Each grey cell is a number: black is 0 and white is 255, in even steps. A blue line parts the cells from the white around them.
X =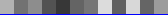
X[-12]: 178
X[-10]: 141
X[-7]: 100

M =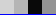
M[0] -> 211
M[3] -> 147

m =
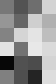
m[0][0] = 120
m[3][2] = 232
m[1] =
[150, 102, 207, 176]
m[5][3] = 221
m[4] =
[7, 81, 76, 212]
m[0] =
[120, 83, 110, 211]

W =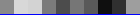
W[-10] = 137
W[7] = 15
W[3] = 123
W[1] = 216

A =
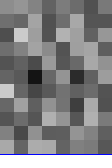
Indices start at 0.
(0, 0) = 141
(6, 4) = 114
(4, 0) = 83
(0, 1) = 149
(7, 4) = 115
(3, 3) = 139
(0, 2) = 131
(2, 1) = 203
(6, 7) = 83
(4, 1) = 97
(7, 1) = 161
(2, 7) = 151
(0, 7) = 121
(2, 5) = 160
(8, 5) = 86
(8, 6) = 176
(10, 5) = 128
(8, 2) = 85
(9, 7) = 95
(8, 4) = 148
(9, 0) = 129
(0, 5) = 108
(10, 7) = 87
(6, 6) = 108
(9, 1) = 73

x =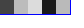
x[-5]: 67
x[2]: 220
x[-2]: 26
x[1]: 188

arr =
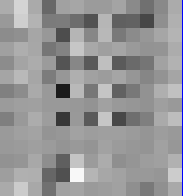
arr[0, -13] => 172
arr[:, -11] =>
[170, 179, 166, 167, 172, 166, 170, 160, 172, 163, 159, 168, 175, 168]
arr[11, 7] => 172
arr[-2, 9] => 153
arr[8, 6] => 90
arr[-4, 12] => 151
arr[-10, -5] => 90
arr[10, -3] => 148
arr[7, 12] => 153
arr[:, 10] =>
[112, 71, 151, 147, 117, 134, 146, 146, 127, 149, 148, 157, 153, 121]
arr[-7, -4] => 150
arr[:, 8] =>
[164, 96, 121, 165, 90, 165, 97, 153, 72, 159, 155, 143, 162, 161]
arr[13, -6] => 157
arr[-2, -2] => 150
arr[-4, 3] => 155
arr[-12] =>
[140, 144, 166, 152, 77, 181, 135, 184, 121, 139, 151, 166, 180]
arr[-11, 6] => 168
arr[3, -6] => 159
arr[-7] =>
[155, 159, 160, 153, 153, 152, 147, 161, 153, 150, 146, 159, 153]
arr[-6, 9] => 110
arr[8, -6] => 198
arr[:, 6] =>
[155, 82, 135, 168, 89, 161, 119, 147, 90, 157, 148, 155, 181, 154]
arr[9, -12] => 160
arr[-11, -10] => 118
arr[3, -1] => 172
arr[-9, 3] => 124
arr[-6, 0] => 127
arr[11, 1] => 149
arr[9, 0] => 154
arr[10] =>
[153, 155, 159, 155, 148, 153, 148, 162, 155, 151, 148, 161, 151]
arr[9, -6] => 159

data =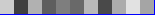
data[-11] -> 205
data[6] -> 185
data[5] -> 105
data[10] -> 165

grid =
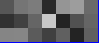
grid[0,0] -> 86
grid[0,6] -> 106
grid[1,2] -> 101
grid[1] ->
[49, 65, 101, 200, 35, 81, 101]
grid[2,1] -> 134
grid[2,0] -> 133

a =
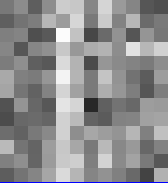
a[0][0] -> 120
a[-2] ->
[128, 143, 101, 155, 201, 206, 127, 211, 138, 163, 121, 87]
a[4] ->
[124, 143, 95, 88, 218, 179, 75, 150, 138, 131, 122, 141]
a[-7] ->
[165, 117, 98, 131, 212, 161, 122, 174, 150, 126, 86, 126]
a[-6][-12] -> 82
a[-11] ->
[127, 132, 79, 89, 252, 194, 71, 106, 146, 85, 149, 119]
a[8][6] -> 99
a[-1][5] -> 181
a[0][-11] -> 140
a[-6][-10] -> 103
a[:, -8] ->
[204, 156, 252, 200, 218, 243, 212, 228, 209, 209, 199, 201, 218]
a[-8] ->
[169, 128, 123, 150, 243, 180, 122, 196, 147, 114, 92, 157]
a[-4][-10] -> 121
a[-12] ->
[95, 115, 125, 183, 156, 214, 121, 203, 130, 183, 107, 121]
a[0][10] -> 86
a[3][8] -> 141
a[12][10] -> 67
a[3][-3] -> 226
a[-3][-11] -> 116
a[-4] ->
[109, 98, 121, 137, 209, 142, 167, 157, 148, 182, 128, 192]
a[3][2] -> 134
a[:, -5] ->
[213, 203, 106, 179, 150, 196, 174, 96, 91, 157, 185, 211, 146]
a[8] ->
[76, 104, 107, 101, 209, 186, 99, 91, 130, 132, 161, 164]
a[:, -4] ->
[154, 130, 146, 141, 138, 147, 150, 115, 130, 148, 136, 138, 128]
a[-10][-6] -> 172

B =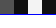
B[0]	81
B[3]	17
